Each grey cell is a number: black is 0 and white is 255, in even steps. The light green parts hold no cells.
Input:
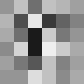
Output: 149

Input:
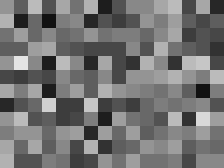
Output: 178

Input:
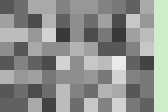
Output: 97

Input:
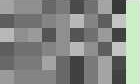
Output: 154

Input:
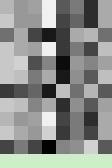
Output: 68
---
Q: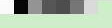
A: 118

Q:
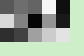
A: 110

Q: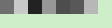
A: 111

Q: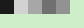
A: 146

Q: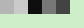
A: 119

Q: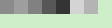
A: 139

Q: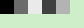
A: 107
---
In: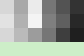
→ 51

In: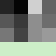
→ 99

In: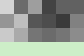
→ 97

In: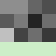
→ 78

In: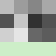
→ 168

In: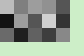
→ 85

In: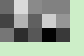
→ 129

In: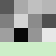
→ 182

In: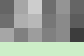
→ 101
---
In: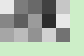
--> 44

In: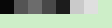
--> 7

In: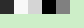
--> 0

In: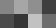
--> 53

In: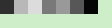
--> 5

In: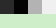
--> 3
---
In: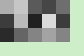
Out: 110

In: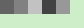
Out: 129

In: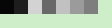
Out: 126

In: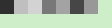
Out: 152

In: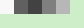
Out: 127

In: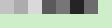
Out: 118
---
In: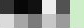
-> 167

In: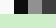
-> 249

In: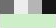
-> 110

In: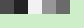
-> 35

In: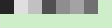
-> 80

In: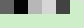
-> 3

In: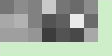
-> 60

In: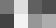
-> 67
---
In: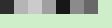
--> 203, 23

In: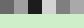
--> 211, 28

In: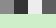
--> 237, 52

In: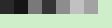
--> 193, 21

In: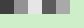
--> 230, 62

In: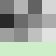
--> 225, 41

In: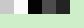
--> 251, 3

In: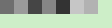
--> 198, 51
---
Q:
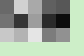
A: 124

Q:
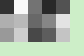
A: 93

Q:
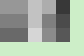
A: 139

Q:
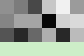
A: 40

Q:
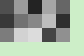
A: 68

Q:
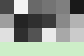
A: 168
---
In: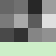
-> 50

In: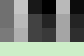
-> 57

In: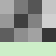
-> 142

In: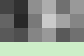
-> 153

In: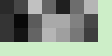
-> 159

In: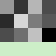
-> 111

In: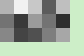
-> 80

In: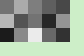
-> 235
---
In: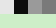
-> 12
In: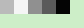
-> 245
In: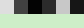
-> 65
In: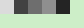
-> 66
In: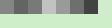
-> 100
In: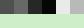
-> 104
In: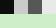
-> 203
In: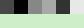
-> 0
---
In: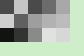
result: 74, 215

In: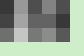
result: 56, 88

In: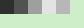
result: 47, 183

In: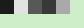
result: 27, 169

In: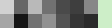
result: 209, 42

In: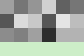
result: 160, 179

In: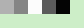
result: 177, 4

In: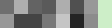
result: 111, 140

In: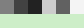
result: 127, 244
